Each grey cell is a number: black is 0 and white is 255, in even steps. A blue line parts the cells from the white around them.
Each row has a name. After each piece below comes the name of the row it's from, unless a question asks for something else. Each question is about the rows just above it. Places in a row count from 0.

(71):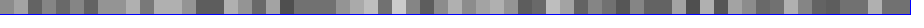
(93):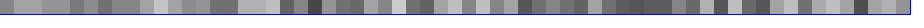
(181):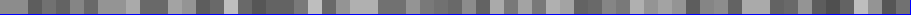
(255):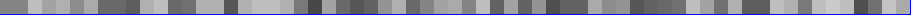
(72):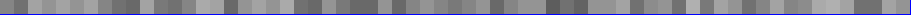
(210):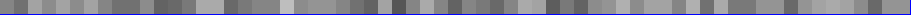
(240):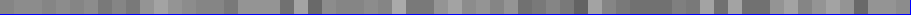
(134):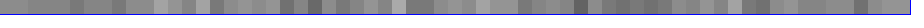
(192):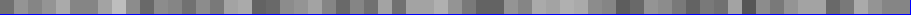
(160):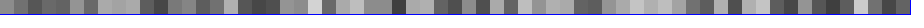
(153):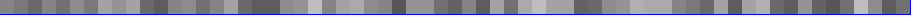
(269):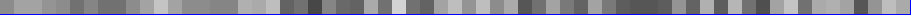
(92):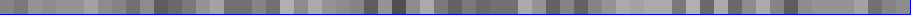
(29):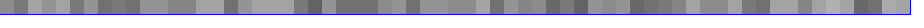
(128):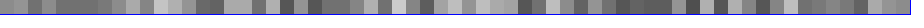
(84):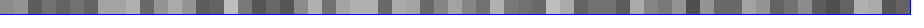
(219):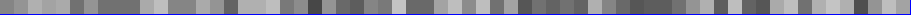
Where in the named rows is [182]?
(269), 52
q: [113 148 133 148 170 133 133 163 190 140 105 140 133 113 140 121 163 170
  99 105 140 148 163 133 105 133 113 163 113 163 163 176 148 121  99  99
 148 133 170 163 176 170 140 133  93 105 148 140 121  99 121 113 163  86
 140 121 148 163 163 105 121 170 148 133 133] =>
(192)
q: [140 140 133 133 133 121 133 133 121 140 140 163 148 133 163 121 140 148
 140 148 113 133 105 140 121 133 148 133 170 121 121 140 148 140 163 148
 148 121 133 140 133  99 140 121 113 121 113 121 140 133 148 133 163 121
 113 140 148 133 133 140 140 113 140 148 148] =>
(134)
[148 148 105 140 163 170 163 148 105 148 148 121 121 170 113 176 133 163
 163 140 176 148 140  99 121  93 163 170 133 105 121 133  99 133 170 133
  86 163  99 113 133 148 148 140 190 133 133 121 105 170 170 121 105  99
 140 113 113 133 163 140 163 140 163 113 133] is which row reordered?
(210)
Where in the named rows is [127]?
(240), 48

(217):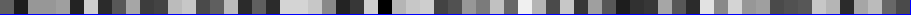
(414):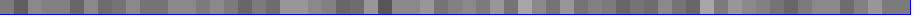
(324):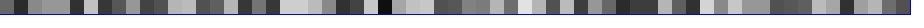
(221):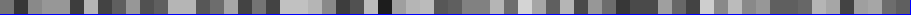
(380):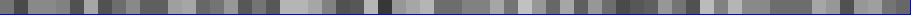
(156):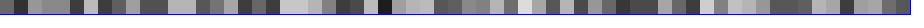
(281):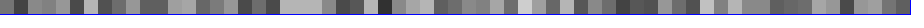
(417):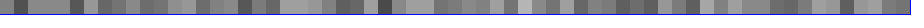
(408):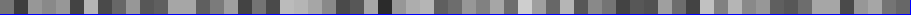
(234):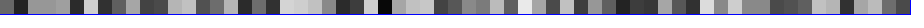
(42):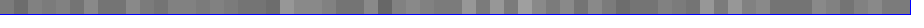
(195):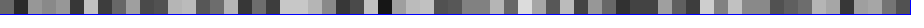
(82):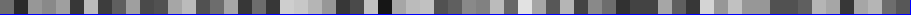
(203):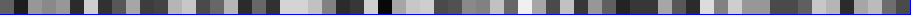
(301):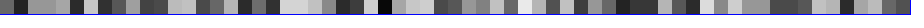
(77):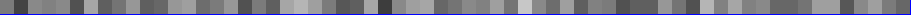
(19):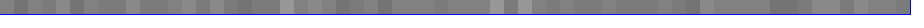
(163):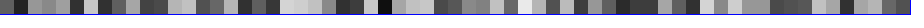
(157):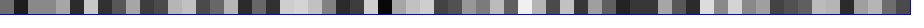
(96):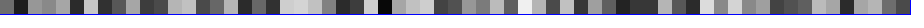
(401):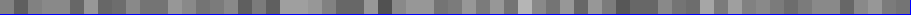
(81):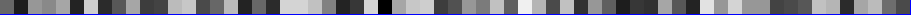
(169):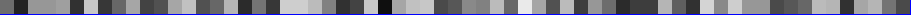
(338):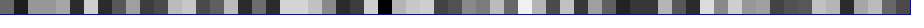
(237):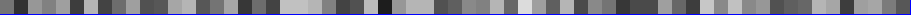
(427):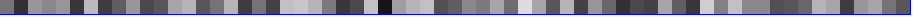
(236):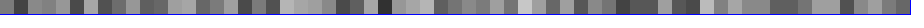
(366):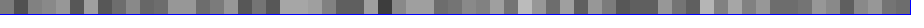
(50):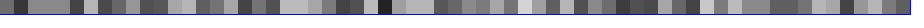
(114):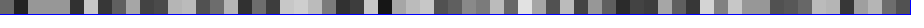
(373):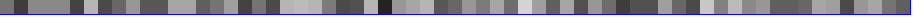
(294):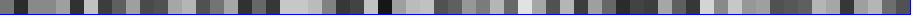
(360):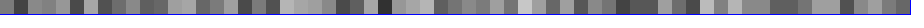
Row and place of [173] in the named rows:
(408), 29
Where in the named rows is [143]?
(417), 12
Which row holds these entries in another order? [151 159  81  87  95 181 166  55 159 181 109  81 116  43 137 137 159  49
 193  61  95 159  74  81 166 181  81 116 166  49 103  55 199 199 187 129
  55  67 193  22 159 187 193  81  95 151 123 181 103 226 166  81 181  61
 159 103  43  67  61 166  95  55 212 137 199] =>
(294)

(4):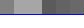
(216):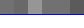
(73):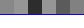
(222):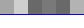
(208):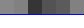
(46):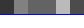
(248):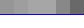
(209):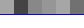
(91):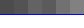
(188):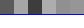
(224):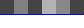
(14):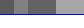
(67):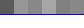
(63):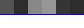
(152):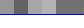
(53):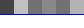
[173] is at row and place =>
(188), 3
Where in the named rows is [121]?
(222), 3
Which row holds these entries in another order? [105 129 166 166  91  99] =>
(4)
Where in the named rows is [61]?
(188), 2
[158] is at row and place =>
(248), 1
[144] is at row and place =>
(188), 4

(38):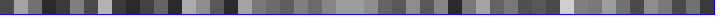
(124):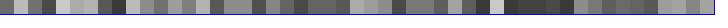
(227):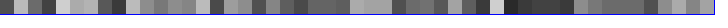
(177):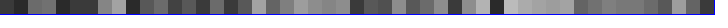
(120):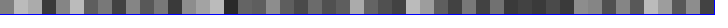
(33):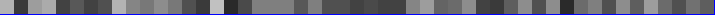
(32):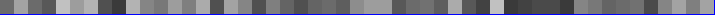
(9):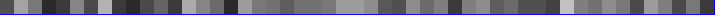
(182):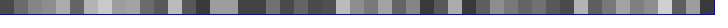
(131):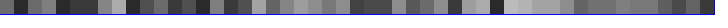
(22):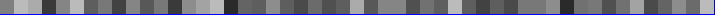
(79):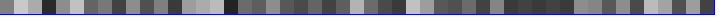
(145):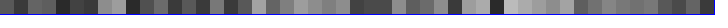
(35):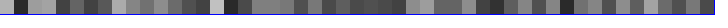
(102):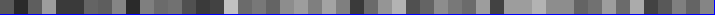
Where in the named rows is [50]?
(35), 35
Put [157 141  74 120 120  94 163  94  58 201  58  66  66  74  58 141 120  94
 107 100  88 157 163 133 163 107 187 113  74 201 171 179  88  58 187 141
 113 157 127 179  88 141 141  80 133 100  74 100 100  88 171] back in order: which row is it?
(124)
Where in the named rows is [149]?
(102), 27

